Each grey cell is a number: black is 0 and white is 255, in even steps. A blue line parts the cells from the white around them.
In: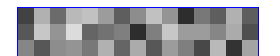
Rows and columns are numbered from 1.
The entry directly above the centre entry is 141
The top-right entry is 94
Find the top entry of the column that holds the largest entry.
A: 185
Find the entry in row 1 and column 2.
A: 177
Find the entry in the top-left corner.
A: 66
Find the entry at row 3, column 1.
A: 134
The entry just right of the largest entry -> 101
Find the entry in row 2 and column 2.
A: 199
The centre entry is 45
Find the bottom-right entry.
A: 164
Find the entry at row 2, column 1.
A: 87
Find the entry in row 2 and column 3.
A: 148

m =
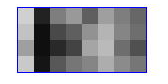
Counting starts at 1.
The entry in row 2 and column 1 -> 194
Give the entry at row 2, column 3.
73
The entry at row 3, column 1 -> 159
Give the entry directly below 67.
118
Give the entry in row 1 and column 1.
208
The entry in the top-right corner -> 103
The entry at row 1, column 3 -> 126
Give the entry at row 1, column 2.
34
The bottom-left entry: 201
